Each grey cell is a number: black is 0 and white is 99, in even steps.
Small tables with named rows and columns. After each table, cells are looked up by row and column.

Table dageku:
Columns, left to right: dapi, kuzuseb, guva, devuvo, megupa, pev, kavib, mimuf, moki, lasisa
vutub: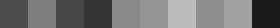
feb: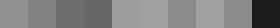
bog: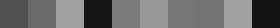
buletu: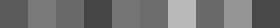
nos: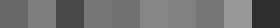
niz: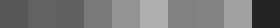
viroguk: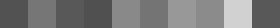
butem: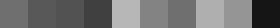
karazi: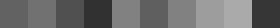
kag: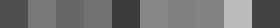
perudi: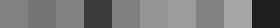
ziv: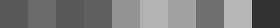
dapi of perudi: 51
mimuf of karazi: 61
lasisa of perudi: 12
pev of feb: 62
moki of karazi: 66
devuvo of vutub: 20
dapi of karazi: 38
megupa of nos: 44
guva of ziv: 34
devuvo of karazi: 19
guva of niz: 37
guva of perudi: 51
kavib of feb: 54
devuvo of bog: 8
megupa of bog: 48
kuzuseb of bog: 41
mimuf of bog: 45
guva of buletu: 41
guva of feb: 42
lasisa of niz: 14

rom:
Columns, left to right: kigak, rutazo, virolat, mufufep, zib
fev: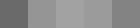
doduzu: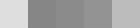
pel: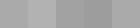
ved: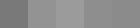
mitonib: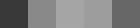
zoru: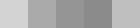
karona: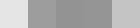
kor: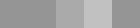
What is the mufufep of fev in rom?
60
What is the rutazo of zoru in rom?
66
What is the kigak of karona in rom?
89
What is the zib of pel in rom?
66
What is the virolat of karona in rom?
57
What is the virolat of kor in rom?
66
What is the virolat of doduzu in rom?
54
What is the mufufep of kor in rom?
75
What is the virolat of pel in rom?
63
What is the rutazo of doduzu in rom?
52
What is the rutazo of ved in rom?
57
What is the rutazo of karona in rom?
61
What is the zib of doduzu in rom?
73
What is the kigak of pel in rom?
66

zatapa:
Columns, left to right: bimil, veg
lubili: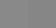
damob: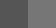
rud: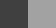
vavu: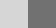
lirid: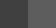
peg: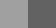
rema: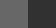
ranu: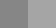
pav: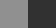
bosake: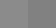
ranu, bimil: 52
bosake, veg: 50
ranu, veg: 64
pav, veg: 19
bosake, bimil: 54
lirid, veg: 36
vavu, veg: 44
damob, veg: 46
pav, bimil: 56
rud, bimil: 25
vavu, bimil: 83
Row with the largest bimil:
vavu

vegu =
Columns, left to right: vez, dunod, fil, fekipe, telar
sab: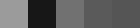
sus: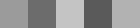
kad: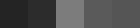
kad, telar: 33
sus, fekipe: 35
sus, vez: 60
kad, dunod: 17
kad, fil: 48
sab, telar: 33
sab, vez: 60
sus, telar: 69
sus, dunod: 42
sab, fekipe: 35
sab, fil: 44
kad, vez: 14
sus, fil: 76
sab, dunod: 9
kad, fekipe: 35

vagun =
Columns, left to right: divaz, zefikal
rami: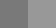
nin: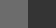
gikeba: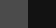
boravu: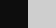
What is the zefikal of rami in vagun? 59
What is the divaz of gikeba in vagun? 29
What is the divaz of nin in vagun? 42
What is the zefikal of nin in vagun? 20
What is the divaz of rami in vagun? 47
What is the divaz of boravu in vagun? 5
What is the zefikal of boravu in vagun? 80
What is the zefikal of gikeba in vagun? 7

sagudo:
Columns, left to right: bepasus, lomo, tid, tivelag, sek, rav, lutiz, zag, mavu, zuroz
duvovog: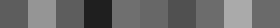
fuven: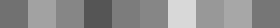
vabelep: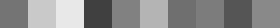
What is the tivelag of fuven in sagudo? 33
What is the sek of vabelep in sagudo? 50
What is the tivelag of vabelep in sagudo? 25
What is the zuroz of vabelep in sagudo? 53
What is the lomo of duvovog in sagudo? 58
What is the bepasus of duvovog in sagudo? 36
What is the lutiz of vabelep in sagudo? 43
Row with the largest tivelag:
fuven

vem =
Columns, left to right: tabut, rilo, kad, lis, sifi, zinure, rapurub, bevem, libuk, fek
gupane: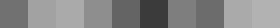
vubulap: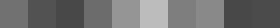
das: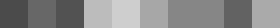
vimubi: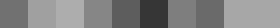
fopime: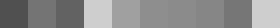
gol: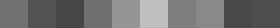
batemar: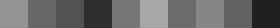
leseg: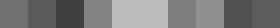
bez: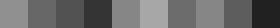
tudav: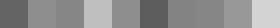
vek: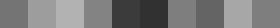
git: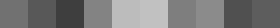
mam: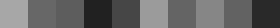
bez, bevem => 52
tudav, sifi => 55
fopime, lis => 80
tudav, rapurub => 51
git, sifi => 73
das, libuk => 38
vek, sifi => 23
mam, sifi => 27
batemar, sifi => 46
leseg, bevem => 56
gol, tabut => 44

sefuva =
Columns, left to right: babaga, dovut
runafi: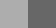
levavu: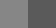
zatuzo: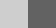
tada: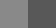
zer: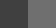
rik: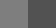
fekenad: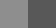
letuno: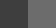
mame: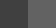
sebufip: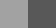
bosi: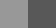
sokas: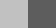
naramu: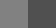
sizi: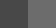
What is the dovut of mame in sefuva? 38
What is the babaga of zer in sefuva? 25
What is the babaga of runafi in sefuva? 67
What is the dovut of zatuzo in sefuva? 38
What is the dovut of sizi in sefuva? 42
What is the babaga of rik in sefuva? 49
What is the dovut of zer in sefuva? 43
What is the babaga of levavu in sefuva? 52
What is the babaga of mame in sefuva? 25
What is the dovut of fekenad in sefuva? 34
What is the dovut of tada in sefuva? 34
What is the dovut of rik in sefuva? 32
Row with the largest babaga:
zatuzo

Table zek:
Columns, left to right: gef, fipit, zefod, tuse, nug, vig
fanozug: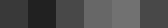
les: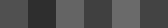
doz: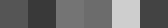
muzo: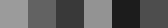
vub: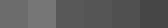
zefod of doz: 45
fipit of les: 18
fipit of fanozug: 13
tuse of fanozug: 40
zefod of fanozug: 28
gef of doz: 33
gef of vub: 42
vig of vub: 27
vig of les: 26
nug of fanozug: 44
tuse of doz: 42
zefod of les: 39
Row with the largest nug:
doz

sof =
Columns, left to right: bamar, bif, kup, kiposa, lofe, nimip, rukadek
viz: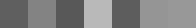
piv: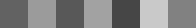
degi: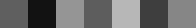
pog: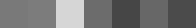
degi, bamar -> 37
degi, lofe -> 71
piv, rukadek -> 50
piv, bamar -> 38
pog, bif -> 48
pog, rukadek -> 29
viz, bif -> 51
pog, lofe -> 27
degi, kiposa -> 36
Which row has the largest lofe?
degi

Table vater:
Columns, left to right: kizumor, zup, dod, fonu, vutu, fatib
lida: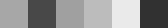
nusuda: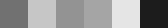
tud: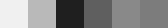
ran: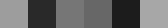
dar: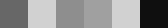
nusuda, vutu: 89
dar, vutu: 81
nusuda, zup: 77
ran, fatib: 65
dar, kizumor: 40
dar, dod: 55
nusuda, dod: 57
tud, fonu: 37
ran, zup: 16
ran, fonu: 40
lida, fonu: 73
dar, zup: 81
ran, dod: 46
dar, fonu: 62
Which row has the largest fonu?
lida

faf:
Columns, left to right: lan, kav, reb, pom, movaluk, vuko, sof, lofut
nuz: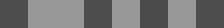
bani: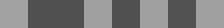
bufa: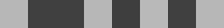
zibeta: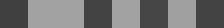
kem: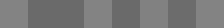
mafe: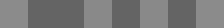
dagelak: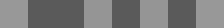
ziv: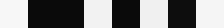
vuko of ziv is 93
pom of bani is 62
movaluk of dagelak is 35
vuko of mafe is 53
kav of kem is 41
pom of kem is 51
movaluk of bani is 31
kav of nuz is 59
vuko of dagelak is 58
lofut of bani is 62
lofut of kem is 51
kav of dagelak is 35

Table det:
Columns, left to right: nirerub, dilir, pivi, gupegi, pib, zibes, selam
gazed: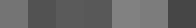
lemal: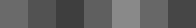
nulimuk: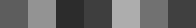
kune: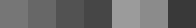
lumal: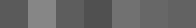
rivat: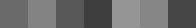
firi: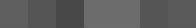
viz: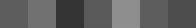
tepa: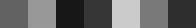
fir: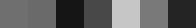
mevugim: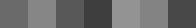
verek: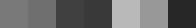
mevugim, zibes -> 51
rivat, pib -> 58
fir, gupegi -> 28
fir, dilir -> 41
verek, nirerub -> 47
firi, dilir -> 33

